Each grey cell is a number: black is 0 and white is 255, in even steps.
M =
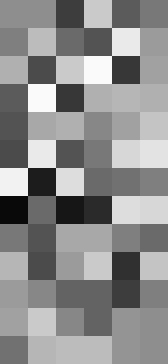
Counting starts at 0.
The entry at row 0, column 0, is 142
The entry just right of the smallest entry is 106
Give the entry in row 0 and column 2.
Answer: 61
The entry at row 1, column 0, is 127
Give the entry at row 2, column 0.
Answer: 176
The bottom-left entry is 113
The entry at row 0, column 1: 142
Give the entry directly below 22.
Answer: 168
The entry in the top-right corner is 120
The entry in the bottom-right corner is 142
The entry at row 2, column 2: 202
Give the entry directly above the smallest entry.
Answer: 242
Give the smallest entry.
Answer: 9

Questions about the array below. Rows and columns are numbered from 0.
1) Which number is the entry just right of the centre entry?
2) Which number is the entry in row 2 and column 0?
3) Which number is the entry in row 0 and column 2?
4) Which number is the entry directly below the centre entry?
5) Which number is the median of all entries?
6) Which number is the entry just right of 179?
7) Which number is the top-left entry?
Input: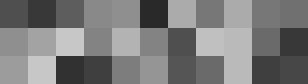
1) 79
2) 156
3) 93
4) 149
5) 125
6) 131
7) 79

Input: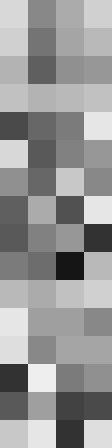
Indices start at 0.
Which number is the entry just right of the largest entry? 123
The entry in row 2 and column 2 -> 144
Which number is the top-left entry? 216
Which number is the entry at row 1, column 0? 208
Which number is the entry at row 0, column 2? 171
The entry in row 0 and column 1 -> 136
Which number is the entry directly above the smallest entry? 151
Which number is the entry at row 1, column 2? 165
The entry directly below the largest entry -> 159
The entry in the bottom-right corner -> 222
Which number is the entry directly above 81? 200
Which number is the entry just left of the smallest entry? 109
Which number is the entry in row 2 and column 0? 179
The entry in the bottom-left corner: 200

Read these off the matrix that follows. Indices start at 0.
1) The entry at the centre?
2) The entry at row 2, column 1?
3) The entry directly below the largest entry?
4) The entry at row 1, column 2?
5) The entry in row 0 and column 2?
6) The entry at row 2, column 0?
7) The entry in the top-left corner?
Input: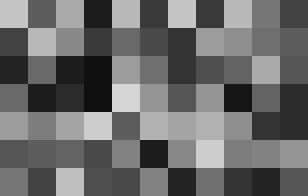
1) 149
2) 105
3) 93
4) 136
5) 171
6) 36
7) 197
